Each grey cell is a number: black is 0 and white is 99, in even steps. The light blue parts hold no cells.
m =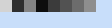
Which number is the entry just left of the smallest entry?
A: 51
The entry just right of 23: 32
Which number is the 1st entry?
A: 82

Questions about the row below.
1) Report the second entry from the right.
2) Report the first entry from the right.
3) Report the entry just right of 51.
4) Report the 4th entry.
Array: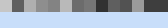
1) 24
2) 24
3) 72
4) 55

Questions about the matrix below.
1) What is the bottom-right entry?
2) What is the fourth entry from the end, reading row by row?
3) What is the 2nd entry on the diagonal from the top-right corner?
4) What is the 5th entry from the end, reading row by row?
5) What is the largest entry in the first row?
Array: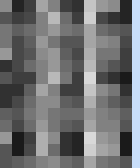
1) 33
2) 64
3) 19
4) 37
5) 76

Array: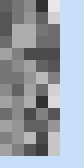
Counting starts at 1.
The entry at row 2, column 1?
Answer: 33
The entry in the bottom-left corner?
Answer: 63
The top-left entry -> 38
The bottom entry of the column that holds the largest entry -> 77
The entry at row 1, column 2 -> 46
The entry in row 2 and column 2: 46
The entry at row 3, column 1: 33
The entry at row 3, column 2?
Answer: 67
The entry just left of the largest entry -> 19
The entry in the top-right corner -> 90
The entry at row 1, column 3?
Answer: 54
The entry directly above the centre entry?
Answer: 63
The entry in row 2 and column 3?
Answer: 58

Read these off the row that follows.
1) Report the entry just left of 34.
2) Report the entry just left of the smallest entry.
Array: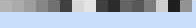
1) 39
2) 80

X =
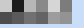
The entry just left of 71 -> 11
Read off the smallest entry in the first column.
30
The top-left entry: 79
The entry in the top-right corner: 48

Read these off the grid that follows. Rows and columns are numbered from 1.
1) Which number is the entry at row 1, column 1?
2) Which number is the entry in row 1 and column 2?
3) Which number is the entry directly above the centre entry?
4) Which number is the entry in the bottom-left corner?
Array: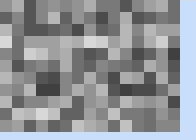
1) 57
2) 67
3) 33
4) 57

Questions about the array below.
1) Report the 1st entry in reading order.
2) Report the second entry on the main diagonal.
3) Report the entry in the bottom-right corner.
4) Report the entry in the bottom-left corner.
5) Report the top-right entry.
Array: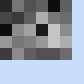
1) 15
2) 23
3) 42
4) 23
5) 37

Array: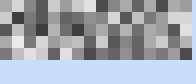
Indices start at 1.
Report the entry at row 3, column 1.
34
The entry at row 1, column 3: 52
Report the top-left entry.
66
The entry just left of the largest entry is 66
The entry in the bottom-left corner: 47
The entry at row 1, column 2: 83
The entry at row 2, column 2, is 24
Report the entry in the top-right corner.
61
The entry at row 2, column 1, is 79
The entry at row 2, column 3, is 47
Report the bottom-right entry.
29
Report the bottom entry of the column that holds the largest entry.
74

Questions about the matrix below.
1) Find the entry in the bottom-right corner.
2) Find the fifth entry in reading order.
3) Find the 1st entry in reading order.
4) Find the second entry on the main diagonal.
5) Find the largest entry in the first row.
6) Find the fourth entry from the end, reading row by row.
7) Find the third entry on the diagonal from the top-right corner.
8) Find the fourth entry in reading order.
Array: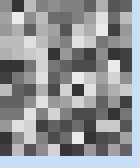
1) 38
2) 55
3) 55
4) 91
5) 73
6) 59
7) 91
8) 50

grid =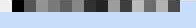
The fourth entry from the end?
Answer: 73
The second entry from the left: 1
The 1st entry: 93
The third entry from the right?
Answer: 42

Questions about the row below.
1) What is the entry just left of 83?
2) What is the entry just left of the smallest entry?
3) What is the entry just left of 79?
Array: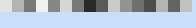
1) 52
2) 47
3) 35

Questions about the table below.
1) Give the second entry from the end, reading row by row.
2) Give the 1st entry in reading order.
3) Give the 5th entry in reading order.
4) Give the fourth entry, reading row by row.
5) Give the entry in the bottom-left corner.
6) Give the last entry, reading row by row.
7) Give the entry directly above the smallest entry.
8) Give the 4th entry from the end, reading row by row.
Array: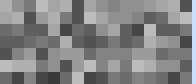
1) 27
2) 68
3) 64
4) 73
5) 42
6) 47
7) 56
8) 47
